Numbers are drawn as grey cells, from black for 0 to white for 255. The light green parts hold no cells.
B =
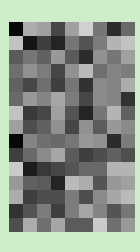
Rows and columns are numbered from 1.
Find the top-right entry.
105
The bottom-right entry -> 152
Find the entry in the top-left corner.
8
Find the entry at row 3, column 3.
97
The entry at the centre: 70
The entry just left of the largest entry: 160
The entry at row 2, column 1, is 194
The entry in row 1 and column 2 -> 172
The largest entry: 208
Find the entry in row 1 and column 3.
160
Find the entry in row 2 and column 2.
20
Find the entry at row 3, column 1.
91

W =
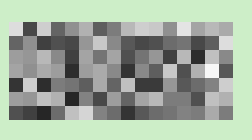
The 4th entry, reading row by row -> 100
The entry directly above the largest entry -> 192
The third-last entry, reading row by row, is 124
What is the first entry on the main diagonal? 221
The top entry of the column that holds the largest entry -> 184
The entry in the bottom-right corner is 124
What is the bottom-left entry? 80
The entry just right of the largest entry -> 88
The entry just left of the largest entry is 177
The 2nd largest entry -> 228
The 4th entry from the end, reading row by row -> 130
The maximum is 247
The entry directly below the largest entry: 130
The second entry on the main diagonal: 144
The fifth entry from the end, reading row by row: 116
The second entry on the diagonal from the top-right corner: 94
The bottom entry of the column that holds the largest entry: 170
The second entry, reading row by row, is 72
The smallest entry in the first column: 52
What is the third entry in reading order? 206

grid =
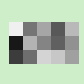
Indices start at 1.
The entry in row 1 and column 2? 117
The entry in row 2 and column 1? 24
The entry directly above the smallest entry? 240
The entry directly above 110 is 179

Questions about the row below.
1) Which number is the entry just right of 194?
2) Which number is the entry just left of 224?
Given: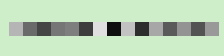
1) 45
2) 61

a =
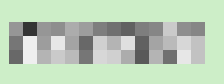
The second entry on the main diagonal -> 239
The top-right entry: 134
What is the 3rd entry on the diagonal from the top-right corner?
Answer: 112
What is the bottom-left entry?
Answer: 104
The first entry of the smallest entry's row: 150
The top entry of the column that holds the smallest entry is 53
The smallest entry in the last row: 89
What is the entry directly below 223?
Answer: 172
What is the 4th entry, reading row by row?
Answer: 142
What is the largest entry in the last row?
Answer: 239
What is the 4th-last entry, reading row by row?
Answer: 180
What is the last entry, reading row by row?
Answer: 194

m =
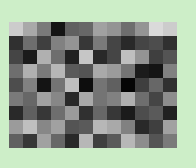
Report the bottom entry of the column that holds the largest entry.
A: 84
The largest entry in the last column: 204
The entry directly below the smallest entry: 176
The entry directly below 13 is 169
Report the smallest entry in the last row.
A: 41
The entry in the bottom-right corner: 122
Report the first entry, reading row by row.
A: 204
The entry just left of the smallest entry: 96
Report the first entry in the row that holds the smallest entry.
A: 77
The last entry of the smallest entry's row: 48
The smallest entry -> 5
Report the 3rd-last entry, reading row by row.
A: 141
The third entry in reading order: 122
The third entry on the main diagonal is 176
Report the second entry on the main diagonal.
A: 110
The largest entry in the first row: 218
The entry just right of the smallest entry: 63
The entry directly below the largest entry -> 77
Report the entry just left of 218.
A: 148
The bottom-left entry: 96
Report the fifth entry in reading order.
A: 96
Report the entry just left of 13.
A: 191
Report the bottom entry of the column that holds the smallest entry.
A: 183

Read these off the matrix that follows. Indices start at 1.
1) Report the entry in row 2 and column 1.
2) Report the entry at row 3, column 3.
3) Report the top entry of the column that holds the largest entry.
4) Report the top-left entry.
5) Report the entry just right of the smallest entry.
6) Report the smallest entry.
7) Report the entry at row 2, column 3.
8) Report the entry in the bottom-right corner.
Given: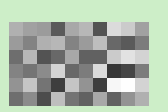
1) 155
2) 83
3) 203
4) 176
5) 69
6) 55
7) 176
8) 176

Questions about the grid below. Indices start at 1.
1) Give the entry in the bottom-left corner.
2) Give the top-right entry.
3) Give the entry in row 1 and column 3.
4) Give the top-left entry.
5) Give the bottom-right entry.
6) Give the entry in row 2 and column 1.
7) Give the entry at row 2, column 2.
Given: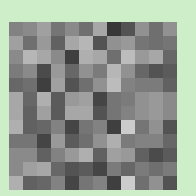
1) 175
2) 145
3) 160
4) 130
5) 83
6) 160
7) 111

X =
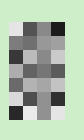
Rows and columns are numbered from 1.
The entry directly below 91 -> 195
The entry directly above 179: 99
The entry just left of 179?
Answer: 106
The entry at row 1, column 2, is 84
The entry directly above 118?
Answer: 137
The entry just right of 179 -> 166
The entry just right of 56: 187
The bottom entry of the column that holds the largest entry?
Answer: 235
